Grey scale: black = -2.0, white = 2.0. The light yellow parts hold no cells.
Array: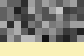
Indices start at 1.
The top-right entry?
-0.9
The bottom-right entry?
0.3
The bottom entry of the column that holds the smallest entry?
-1.7
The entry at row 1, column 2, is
-0.5
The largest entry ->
1.1
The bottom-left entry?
-1.1
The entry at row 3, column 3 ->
-0.7
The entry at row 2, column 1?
-0.5
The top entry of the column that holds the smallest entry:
0.5
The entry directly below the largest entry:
0.3
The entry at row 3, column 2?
-0.1
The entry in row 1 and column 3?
-0.5
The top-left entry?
0.3
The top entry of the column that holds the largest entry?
-0.5
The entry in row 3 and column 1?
-0.5
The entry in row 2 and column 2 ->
-0.1
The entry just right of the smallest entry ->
-0.1

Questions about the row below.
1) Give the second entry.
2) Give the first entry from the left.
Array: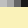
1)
0.6
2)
1.0

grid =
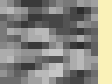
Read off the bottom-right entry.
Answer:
-0.1
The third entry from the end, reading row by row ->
-0.9
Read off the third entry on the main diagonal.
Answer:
0.1
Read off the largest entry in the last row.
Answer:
0.9
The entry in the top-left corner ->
0.5
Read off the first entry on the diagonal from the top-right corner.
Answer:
0.5
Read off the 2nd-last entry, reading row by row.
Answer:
-0.3
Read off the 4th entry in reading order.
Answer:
-1.1
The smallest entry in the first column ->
-0.5
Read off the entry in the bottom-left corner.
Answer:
-0.3
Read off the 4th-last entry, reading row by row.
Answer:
-0.9

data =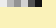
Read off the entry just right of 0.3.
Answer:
1.3
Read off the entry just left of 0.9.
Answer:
1.7

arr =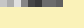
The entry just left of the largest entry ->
0.7
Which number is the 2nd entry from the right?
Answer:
-0.3
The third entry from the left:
1.5
